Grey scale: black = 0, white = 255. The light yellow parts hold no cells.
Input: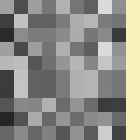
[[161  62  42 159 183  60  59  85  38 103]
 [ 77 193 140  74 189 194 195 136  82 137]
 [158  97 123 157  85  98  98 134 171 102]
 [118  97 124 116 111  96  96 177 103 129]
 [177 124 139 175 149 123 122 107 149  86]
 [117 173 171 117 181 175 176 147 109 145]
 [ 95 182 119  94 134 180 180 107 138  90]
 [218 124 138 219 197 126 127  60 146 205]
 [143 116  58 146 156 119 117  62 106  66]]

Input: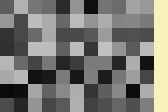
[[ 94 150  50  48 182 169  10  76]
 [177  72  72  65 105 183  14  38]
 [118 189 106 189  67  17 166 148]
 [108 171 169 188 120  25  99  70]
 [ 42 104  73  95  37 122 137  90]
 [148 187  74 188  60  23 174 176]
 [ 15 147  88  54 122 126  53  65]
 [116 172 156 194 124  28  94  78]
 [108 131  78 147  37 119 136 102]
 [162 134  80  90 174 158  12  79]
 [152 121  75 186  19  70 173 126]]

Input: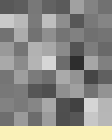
[[ 88 201 114 153 169 117 120 130 110]
 [ 93 184 172 117 139 158 123 122 154]
 [120 122 114 178 180 123  86 134 108]
 [ 98 190 143 168 214 111  79 168 156]
 [ 90 142 116 139 108 170 143  79  78]
 [161  87 129  83  45 147 160  65  86]
 [131 121 112 125 166  70 115 213 199]
 [113 133 116 105 128  96 147 182 183]]

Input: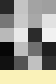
[[ 40 119 185   6  17]
 [196 201 233 190  84]
 [163 168  43 111 193]
 [159 226 241  30  49]]

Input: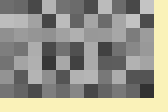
[[110 189 144 126 115 147 116]
 [104 185 155 116 164  91 100]
 [ 72 162 149 173 176 180  75]
 [180  70 145  74  55 142 126]
 [114 188 161 114 168  84 107]
 [107  99 176  80  65 178 134]
 [ 76 165 152 170 170 181  71]
 [187 107 153  65  92 120 100]
 [107 166 167 113  93 172 120]
 [ 72 194 124 136 178  84 101]
 [196  76 156 153 164  84  49]]

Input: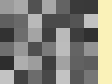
[[155  95  50 111  45 195]
 [169 105 109 151 174  66]
 [ 81 185 164  79 157 108]
 [167  74  64 123  62  72]
 [ 99  74 186 188 162 195]
 [ 58  84  61 100  97  87]
 [ 57 193  48 147  93 118]]

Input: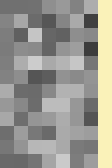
[[112 132 125 123 126 130 172 152 168 110 119 105]
 [112 167  96 141 173 142 108 136 110 157 148 104]
 [113 107 197 138 204  85 107 108 149 120 183 116]
 [143  86 102 100 169  93 136 188 154 106 184 165]
 [153 133  97 148 180 146 178 188 172 170 169 202]
 [130 170 142 158 198 138 178 151 150 162 122 125]
 [173  64 136  60 118 148 145 106  84 157 118 157]]
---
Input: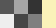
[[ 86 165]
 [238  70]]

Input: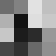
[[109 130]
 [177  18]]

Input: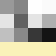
[[153 133]
 [228  97]]

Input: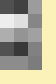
[[ 80  65]
 [237 223]]

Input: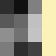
[[ 46  16]
 [ 88 104]]

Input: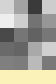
[[212 163]
 [238 206]]

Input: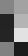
[[133 162]
 [ 35 180]]

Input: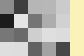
[[141  62]
 [ 28 229]]
